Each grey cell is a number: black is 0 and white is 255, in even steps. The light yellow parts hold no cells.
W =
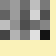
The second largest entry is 212
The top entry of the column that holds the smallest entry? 121
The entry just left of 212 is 88
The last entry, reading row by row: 19
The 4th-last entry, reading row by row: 179
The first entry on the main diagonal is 133

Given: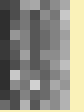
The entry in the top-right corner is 168
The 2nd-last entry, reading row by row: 140
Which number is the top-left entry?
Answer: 66
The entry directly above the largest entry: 119
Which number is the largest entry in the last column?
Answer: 200
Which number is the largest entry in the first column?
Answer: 107
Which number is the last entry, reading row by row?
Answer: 178
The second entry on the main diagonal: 77
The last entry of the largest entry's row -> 150
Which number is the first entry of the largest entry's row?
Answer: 47
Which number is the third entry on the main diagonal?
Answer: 119
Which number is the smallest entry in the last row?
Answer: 77
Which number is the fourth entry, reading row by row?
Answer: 168
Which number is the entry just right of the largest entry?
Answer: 107
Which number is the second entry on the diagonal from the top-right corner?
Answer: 119
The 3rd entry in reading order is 159
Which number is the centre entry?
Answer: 87
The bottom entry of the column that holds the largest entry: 87
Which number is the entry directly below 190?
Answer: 159

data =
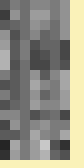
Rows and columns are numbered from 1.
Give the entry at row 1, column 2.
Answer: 123
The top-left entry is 91
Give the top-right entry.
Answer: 146
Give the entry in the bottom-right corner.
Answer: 81
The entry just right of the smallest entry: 166
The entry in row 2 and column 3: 111
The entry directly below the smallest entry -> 49
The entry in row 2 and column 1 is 60
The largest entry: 200
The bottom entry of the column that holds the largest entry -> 178
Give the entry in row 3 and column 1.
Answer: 91
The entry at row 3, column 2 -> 101
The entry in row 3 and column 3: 111
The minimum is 37
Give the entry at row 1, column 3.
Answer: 111

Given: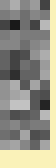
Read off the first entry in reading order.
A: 146
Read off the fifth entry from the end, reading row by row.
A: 155
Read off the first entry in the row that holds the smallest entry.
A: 67
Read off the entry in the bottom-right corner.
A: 164
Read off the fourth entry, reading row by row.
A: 155
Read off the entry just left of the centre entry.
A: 47
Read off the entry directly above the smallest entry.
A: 134
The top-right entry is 67
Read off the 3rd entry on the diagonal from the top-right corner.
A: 111
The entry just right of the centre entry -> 99
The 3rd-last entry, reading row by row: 134

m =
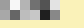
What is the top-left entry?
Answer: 157
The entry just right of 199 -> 31
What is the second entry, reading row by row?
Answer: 247
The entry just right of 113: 83

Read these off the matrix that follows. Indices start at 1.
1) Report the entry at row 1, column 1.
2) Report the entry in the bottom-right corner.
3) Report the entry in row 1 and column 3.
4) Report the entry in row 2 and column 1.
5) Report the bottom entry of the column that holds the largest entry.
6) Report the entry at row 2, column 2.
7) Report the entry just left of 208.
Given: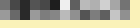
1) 115
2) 144
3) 41
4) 154
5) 186
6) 105
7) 176

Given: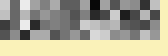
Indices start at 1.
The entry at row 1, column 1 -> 204
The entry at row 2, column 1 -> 192
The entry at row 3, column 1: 60
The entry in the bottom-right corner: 151
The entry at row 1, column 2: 104
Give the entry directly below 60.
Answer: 83
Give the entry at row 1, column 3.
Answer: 235
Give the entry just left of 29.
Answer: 204
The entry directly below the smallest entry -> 41
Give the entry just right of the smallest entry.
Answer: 162
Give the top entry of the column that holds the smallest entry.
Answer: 8

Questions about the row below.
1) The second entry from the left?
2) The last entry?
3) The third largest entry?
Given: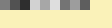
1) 82
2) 94
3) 167

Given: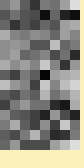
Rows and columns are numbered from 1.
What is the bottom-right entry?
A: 221
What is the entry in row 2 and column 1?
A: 84
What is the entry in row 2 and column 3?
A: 84
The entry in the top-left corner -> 122
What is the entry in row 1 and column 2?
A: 150
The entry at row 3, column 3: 84
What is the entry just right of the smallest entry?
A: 159
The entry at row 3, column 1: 102
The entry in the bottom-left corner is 102
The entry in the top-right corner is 221
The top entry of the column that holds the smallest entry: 122
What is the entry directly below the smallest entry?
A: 199
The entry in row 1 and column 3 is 93
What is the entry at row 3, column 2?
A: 52
